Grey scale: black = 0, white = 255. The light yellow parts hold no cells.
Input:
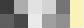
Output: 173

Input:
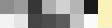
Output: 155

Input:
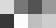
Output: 119

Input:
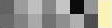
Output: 156

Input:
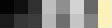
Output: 16

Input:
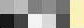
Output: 188

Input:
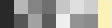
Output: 183
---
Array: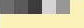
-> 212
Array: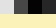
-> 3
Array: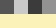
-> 59
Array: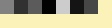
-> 20
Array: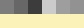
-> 158
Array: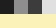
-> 60
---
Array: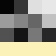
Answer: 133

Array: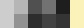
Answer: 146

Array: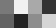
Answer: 35

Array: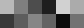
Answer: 93

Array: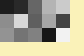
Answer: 216

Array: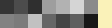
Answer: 123

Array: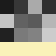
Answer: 98

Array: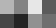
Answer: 36

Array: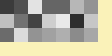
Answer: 114

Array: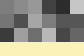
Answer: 79
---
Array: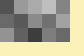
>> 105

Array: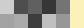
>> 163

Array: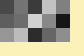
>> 94

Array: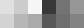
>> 211

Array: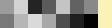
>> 120

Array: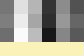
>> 126

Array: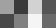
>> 72

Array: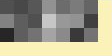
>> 130

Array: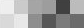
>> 217
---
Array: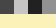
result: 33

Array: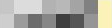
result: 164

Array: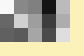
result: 20

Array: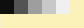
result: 200

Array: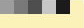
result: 198

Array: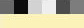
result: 76
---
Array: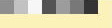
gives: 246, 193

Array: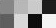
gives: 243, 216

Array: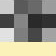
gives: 225, 204

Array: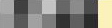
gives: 195, 169

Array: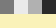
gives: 234, 177

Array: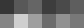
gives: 207, 159

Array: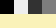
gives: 238, 125

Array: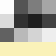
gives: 253, 238
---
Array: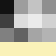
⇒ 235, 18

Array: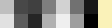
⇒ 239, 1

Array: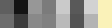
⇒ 210, 20

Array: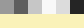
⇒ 248, 37

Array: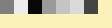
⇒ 236, 8

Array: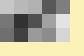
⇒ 227, 50
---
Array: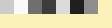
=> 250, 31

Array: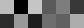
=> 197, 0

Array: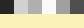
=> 250, 38

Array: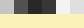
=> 243, 40

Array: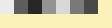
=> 235, 39

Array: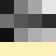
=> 229, 16

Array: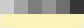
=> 205, 54
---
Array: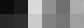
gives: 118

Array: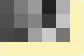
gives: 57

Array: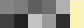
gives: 154

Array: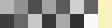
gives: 49

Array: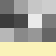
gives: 234

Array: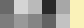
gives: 99

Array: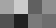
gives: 122

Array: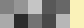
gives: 73

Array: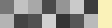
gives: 87
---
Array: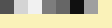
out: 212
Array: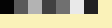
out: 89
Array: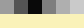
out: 84
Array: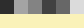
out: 164
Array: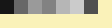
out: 103
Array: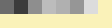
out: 59
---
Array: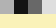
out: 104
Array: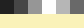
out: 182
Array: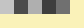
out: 62
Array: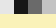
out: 106
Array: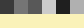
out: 31
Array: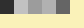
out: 177
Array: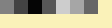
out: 166
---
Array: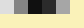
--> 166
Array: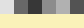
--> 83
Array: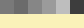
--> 61
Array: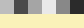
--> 43
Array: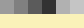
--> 197
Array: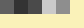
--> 142
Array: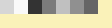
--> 101
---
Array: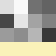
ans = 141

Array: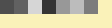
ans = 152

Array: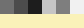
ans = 197

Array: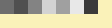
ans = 160

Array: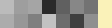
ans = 108

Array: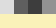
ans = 95
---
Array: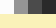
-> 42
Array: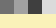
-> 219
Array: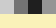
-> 149
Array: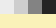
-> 36
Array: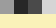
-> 213
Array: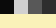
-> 46
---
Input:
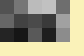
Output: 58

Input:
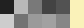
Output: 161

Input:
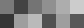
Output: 158

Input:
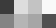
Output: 166

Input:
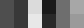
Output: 110

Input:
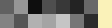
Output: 118

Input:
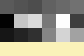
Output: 254

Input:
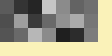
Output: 171
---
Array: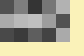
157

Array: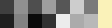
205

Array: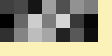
56

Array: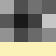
63

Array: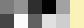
2

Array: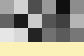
64

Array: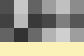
127
